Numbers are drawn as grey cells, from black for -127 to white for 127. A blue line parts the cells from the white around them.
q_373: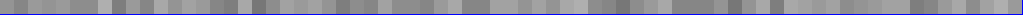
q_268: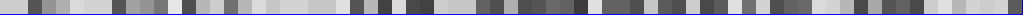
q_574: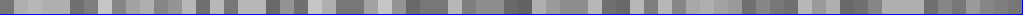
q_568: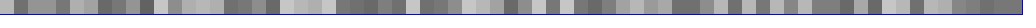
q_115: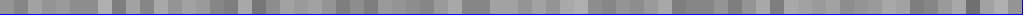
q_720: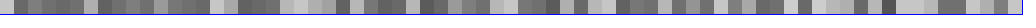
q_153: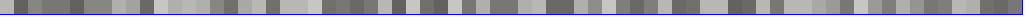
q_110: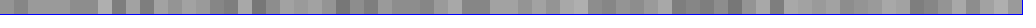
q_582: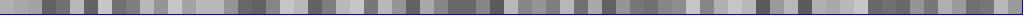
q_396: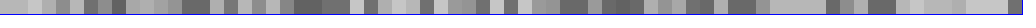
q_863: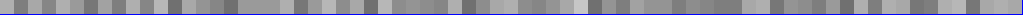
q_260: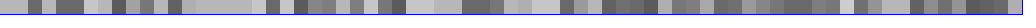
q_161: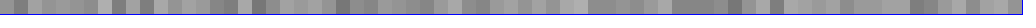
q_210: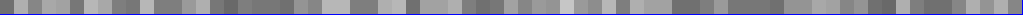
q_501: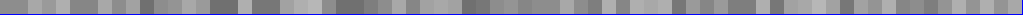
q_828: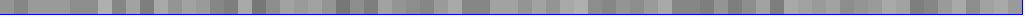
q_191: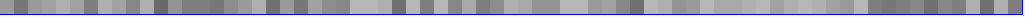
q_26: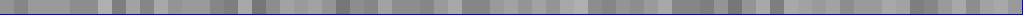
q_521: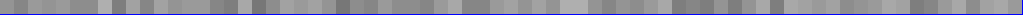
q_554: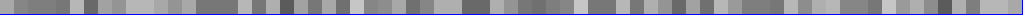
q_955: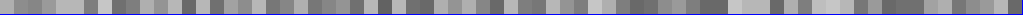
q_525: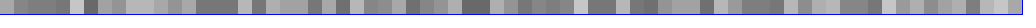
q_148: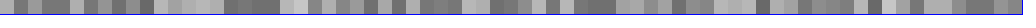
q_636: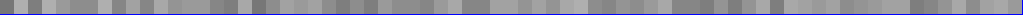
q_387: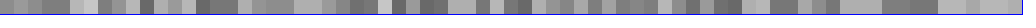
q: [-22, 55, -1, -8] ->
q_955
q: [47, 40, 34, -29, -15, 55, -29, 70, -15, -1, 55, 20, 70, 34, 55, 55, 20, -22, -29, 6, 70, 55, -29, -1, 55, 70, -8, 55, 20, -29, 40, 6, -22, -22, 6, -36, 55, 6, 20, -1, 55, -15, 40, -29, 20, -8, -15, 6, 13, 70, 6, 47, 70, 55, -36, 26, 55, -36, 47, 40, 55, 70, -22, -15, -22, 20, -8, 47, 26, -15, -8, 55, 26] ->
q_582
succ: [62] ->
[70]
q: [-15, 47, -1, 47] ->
q_863
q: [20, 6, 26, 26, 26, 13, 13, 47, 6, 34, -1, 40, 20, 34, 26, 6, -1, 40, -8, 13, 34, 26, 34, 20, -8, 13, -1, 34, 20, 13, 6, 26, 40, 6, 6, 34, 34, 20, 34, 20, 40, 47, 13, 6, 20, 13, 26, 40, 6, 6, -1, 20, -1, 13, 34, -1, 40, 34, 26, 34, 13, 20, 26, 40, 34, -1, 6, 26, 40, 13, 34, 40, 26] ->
q_828
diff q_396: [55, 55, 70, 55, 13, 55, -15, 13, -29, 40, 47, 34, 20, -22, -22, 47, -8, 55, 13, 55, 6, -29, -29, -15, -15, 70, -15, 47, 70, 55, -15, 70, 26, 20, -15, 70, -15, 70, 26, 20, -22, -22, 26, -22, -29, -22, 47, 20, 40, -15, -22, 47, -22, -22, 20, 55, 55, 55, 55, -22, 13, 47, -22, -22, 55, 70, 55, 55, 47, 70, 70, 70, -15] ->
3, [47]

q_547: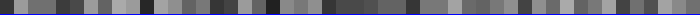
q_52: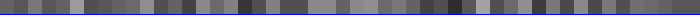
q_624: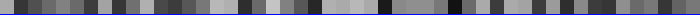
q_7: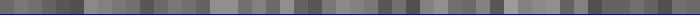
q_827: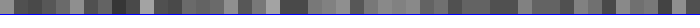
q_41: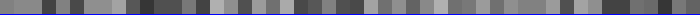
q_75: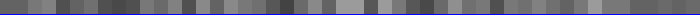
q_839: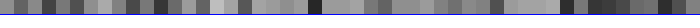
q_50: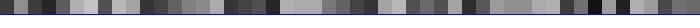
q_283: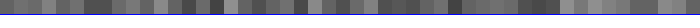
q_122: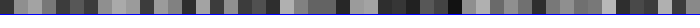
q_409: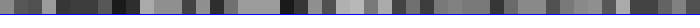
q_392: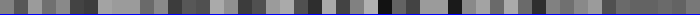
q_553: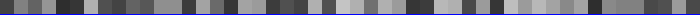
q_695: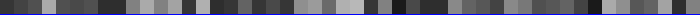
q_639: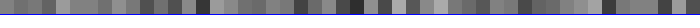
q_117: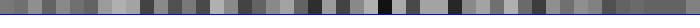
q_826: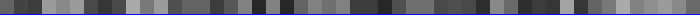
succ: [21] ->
[-81]
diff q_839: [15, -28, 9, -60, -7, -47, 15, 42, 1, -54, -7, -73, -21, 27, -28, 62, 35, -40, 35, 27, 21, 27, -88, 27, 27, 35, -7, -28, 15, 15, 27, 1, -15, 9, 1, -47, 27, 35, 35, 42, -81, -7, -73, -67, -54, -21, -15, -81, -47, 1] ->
20, [15]
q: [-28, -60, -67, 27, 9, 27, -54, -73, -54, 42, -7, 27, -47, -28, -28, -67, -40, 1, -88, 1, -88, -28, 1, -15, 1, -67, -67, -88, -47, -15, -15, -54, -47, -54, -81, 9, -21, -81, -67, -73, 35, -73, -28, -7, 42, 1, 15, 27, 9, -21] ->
q_826
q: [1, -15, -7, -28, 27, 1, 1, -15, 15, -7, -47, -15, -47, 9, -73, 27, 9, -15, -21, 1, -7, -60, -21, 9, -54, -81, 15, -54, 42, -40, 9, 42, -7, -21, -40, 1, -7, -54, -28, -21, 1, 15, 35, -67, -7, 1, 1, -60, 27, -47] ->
q_639
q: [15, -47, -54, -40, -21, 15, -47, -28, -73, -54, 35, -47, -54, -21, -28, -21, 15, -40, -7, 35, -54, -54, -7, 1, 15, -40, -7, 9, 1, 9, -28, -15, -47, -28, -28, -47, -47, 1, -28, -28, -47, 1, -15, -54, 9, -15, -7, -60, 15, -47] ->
q_827
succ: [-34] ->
[48]

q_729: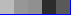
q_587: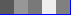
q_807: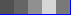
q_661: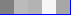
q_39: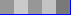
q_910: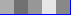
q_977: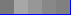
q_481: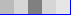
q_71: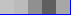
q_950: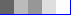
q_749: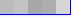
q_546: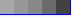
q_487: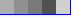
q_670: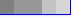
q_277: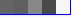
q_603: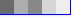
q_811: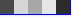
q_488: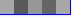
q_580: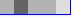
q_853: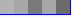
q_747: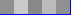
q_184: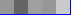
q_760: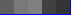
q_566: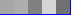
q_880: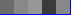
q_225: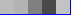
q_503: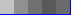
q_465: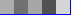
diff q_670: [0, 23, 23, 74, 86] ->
3, [67]
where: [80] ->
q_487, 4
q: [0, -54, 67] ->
q_225
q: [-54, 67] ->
q_225
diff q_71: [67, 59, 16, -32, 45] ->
4, [39]
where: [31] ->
q_184, 2

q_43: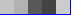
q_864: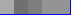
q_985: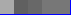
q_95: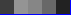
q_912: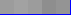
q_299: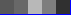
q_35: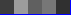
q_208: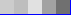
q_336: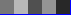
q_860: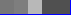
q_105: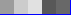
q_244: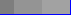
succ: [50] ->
[-39]
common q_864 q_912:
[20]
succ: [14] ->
[20]
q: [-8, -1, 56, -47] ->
q_860

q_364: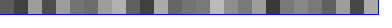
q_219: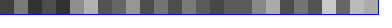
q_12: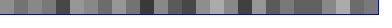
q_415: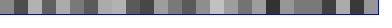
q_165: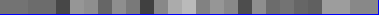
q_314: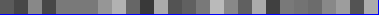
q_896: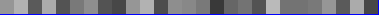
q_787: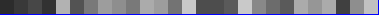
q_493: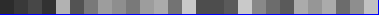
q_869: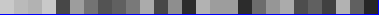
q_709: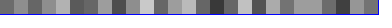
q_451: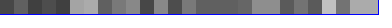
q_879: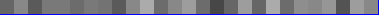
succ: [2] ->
[22]
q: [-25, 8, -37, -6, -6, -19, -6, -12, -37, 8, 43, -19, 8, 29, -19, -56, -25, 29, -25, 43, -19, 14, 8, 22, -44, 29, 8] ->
q_879
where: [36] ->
q_451, 5
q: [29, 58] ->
q_709
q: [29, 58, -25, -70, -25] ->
q_709

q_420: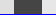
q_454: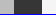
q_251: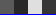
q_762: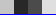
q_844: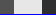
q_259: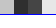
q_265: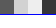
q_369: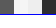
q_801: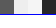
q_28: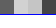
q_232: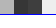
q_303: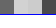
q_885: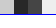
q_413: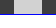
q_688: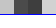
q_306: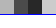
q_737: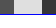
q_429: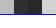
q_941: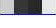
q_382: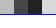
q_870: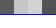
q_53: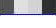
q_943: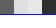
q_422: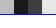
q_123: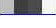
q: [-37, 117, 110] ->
q_369
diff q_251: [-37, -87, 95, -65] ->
3, [-73]
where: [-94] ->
q_382, 2
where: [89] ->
q_382, 3

